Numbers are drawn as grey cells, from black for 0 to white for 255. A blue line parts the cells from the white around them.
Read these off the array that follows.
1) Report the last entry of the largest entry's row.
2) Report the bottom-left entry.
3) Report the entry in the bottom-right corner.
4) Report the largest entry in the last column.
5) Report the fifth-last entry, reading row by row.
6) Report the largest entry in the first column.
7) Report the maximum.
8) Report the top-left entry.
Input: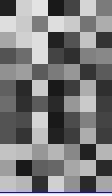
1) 123
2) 195
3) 166
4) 182
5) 47
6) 221
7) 227
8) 33

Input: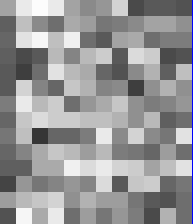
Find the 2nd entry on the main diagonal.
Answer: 191
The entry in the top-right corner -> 82
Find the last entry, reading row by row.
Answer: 110
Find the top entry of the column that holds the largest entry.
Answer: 252
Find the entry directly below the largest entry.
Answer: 138
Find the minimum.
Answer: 54
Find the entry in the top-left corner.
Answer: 163
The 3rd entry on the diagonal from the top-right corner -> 110
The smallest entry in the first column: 68
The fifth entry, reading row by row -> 163
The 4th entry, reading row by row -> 234
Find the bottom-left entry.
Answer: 82
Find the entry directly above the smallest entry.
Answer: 219
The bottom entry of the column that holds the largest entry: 170
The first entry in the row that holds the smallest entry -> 118
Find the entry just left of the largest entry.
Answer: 234
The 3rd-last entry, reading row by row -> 74
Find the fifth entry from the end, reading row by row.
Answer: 150
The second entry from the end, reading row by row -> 178
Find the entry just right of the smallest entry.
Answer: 102

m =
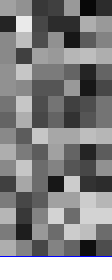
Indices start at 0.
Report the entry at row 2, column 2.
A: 77
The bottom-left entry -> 174
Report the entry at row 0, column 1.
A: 145
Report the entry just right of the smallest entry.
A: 44
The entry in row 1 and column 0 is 36
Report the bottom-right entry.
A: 77
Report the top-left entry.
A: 161
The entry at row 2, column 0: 137
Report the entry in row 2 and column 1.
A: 190
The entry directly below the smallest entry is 174
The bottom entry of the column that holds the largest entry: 131
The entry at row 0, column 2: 56
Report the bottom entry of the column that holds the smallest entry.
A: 15
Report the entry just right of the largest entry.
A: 71
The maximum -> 234
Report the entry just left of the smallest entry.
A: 153
